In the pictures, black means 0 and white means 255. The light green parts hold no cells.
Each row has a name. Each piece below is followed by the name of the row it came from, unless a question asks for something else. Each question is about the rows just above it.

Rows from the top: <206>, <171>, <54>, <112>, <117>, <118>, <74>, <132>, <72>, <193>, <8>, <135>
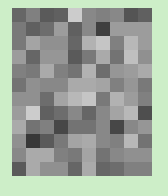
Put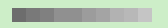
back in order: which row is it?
<74>
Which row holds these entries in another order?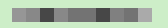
<72>
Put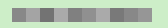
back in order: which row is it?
<118>
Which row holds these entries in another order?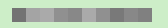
<8>
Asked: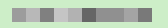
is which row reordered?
<54>

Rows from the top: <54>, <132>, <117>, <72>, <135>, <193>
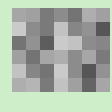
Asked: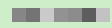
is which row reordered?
<117>
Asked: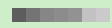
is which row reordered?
<117>
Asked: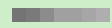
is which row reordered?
<54>
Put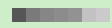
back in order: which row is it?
<132>
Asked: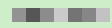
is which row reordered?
<135>
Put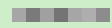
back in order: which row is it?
<72>
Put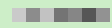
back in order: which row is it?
<135>

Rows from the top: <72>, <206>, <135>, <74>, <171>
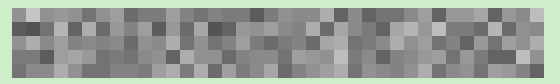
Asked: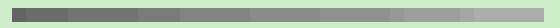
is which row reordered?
<135>
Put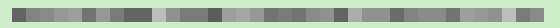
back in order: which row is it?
<74>
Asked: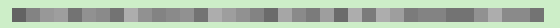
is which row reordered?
<171>
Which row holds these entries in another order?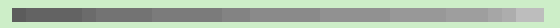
<74>

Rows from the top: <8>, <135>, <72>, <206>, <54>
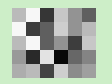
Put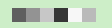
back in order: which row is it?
<8>
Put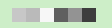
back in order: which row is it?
<72>
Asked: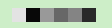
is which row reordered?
<206>
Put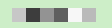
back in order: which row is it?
<72>

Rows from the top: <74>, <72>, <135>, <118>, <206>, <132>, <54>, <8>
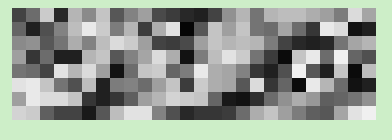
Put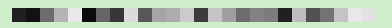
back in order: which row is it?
<132>
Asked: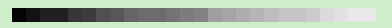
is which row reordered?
<72>
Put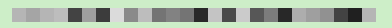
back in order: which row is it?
<135>
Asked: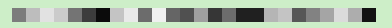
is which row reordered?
<118>
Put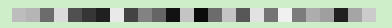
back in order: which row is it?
<206>
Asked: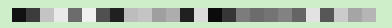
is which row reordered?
<118>
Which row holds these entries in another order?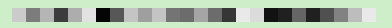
<72>

